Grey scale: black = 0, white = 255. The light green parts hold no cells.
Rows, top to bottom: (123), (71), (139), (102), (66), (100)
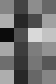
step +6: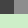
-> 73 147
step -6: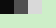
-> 5  74 211

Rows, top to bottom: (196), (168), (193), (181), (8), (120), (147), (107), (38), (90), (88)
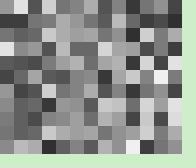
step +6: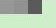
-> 157 151  96
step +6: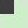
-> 68
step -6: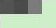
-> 77  69 117
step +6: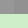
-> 157 151

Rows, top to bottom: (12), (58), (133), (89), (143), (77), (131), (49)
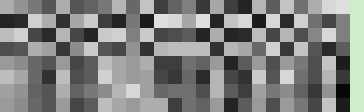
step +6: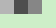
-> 187  84 140
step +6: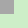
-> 173
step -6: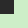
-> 36
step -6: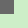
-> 98

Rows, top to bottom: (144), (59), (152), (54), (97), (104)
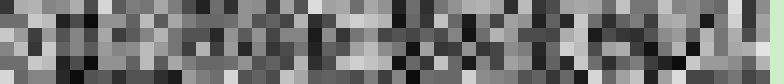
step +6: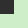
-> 53
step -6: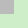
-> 181
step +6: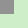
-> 152
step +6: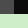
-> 82 18

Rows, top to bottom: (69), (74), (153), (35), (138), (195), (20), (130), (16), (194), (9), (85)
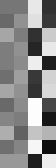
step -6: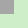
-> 160
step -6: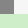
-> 127 240

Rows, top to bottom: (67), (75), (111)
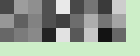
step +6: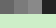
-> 109 129 143  41
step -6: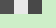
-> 74 227  66
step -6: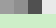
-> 151 137  74 227
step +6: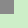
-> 143
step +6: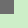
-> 115
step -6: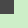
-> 66

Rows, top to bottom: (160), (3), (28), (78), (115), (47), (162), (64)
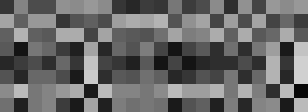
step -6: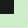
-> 20
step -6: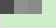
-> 70 139 133
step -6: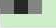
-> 119  33 126

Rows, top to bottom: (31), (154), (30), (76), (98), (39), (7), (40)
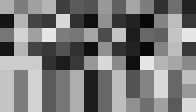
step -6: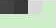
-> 62  50 211
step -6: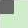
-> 97
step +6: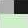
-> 180  34
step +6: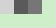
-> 217  96 124
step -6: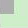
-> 168
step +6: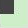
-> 74
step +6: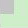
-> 202

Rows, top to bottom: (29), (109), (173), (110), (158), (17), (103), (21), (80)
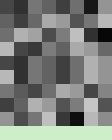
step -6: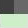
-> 57 98
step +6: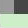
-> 160  76

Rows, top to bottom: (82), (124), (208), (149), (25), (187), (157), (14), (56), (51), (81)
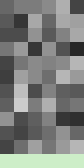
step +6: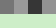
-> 124 160  60 152
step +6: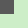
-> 95
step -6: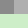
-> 132 169
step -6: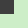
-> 56
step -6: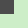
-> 70
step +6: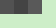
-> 88 74 95
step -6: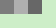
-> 118 169  97

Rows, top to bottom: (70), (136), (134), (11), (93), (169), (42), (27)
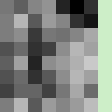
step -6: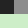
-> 29 135
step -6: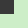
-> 51
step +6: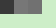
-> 63 125 119
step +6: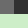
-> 113  55

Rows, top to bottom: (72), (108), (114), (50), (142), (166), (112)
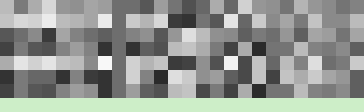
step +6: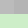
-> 193 186
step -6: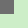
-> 104
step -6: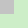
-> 189

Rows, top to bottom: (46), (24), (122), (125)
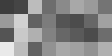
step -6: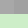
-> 162 155
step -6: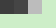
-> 55  63 182
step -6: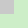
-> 195
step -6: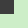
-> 55
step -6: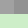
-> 155 140
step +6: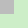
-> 194

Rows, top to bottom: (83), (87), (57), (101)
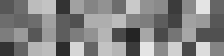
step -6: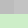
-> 182 189
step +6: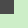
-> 80
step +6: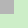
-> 187
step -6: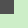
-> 74
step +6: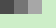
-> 80 123 173
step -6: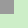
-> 148
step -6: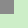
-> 132

